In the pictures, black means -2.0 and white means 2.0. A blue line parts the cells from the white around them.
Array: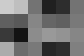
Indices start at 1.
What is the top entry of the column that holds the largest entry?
1.2
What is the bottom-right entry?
0.0
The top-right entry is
-0.2
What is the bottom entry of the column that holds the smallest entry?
-0.3
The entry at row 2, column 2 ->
-0.6

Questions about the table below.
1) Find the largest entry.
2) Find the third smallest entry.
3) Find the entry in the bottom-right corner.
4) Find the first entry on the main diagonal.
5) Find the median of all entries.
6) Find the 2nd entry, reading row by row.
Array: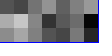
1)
1.1
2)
-1.2
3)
-1.4
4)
-0.7
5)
-0.2
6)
-0.9

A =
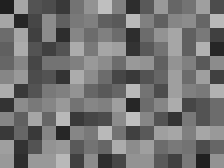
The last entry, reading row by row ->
0.3
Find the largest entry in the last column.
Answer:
0.9
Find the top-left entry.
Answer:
-1.5
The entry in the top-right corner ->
-0.8
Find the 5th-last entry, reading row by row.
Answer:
-0.6
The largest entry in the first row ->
1.0
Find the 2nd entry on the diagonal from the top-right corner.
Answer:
-0.4
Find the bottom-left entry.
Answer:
0.4
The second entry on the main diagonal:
-1.4
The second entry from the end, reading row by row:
-1.5
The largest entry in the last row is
0.9
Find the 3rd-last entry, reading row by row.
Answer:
-0.1
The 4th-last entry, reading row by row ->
-1.0
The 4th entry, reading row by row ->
-0.8

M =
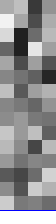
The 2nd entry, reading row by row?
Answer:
1.0
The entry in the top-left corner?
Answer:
0.7
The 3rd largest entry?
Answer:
1.4
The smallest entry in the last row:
-0.3
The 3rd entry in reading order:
-1.1
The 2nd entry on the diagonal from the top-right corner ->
-0.8
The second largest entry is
1.6
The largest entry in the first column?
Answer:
1.8
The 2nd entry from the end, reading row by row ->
0.0
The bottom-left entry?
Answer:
1.2
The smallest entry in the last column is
-1.4

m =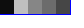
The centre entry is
0.1
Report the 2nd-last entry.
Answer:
-0.3

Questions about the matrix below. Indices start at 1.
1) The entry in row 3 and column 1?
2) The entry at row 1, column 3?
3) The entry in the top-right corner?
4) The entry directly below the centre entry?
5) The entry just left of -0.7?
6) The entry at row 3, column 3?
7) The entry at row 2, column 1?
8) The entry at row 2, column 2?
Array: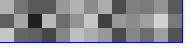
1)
1.1
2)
-0.6
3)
-0.6
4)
0.7
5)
0.5
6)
-0.5
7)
-0.5
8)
0.6

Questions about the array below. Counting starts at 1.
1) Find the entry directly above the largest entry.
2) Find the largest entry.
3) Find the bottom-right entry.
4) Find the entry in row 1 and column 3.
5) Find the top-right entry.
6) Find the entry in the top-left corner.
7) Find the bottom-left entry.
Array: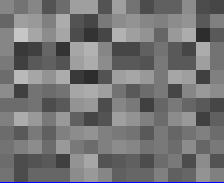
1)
0.5
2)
1.1
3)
0.0
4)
0.1
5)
-0.9
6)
0.1
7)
-0.2
